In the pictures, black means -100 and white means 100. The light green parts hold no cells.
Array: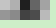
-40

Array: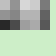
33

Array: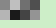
-47

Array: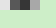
-58

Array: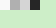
67

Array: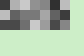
-43

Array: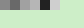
-73
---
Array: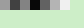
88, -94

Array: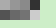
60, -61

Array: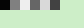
87, -96

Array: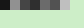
50, -83

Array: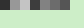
54, -62

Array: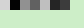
66, -98

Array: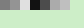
76, -86

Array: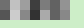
60, -61

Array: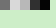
70, -97
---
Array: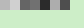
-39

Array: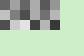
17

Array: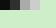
61

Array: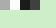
-50

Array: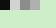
38

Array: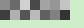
54

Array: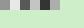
36

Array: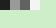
91
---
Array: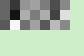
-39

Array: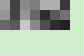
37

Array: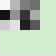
-3

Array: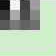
-48

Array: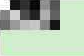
12

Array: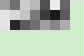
86
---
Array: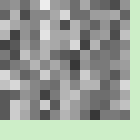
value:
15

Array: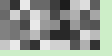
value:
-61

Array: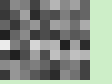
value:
8

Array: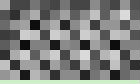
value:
-46

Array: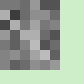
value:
-6

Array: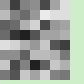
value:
-51

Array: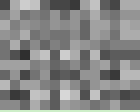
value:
35
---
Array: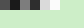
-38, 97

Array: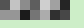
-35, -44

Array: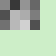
6, -37

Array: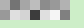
40, 0

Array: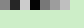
4, 50

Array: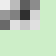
86, 76

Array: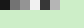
-82, 42

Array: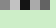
6, -22

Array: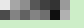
82, 39

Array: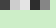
-49, 5
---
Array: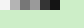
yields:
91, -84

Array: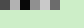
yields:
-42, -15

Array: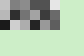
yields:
53, -26

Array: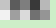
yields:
54, 17

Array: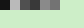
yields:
-84, -10

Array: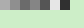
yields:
36, -62

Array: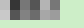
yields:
50, 22

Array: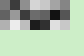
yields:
-5, 57

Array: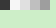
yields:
-57, 24
